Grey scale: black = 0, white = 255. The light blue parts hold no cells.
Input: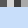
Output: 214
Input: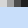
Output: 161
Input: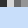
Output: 215
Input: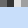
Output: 52
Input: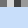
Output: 216
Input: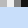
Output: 240
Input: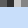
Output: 48
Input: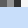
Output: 149
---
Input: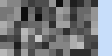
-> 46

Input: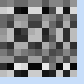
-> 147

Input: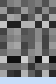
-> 138

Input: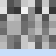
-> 96

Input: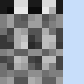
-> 26
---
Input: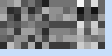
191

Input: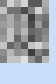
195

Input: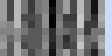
89

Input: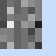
178

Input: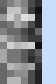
183
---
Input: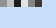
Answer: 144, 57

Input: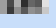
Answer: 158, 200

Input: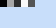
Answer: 1, 84

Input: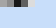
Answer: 165, 220

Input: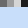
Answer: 106, 28

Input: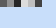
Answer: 92, 67
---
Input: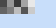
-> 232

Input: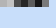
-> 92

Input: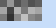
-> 82

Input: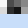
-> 218

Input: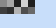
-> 31

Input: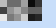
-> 11

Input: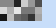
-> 151
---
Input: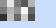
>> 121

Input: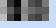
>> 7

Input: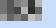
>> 129

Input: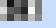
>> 108

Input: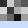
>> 116

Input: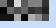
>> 214

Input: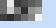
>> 62
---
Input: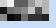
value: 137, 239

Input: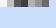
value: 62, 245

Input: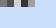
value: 211, 211

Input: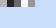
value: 106, 248

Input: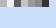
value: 196, 239

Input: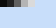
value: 96, 218
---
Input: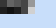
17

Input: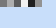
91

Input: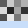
79

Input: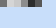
201

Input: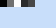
112

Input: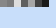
95

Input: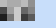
119
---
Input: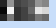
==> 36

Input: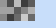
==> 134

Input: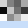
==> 253

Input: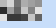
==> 226

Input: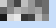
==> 24

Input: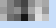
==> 182
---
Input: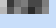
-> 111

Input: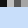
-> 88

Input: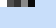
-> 52

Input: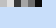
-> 57

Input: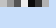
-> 84

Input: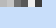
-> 114
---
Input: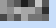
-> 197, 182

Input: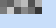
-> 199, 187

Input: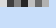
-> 218, 191

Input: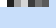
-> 255, 213

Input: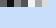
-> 242, 218

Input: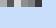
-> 218, 174
